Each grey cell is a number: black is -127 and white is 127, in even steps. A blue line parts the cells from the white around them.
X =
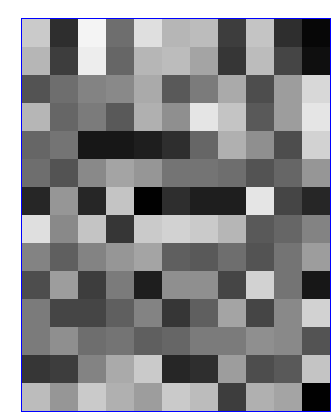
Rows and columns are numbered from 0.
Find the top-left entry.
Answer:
74
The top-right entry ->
-120
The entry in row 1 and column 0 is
54
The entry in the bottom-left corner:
60
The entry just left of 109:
-66
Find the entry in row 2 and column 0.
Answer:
-44
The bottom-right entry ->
-126
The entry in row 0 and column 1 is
-81
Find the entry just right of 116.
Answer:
-17
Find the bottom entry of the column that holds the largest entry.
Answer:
74
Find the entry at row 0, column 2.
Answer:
116
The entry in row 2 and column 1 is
-17

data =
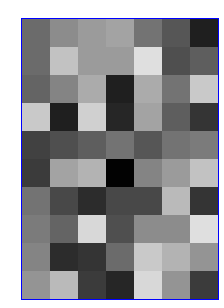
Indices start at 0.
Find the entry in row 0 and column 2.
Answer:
27
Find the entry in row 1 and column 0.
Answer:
-20
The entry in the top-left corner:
-20
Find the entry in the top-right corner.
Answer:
-96
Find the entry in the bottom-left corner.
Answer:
20
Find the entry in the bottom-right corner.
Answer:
-68
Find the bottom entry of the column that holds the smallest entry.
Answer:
-89
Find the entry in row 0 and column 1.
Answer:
12
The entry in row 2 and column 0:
-27
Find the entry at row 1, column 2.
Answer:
27
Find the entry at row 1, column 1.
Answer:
66
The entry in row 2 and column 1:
4

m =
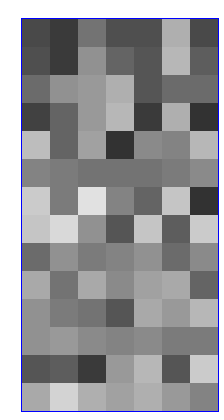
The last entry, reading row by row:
3
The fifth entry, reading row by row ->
-48
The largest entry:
97
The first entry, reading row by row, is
-54
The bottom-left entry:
41
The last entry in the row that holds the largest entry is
-77
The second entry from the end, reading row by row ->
25
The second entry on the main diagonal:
-69
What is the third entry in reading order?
-12
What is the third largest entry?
83
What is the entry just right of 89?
17
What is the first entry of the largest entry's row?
75
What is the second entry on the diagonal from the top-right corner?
55
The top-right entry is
-54
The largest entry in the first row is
47
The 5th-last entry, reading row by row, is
47
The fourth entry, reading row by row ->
-48
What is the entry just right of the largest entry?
3
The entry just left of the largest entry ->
-4

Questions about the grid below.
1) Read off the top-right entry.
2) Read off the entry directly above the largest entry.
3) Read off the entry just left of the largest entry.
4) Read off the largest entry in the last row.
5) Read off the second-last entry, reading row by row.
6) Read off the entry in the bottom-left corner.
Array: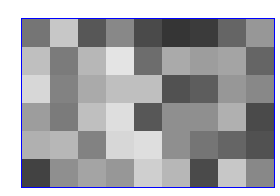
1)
23
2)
8
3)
55
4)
79
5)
71
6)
-61

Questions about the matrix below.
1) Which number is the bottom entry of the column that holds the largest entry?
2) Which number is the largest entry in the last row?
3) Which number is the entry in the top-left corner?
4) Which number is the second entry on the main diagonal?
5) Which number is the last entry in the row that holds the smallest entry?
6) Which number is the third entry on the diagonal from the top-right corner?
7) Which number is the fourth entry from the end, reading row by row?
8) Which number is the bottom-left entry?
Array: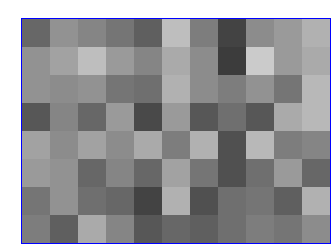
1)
-2
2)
42
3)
-24
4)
34
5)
42
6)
18
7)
-16
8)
-2

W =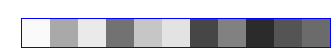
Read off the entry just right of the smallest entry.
-43
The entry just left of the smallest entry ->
1
